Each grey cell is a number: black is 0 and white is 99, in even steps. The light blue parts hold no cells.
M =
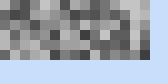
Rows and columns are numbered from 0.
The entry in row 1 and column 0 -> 40
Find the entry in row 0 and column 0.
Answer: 71
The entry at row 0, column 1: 45
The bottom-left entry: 40
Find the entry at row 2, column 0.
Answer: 45
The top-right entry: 66
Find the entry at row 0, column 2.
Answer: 32
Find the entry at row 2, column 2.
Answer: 49

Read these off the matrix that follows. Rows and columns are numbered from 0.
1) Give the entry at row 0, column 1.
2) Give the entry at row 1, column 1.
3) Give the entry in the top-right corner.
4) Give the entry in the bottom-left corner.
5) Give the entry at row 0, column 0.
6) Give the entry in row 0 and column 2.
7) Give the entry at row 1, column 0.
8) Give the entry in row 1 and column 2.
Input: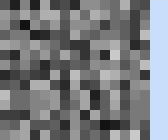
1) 12
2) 47
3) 29
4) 51
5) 33
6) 51
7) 59
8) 64
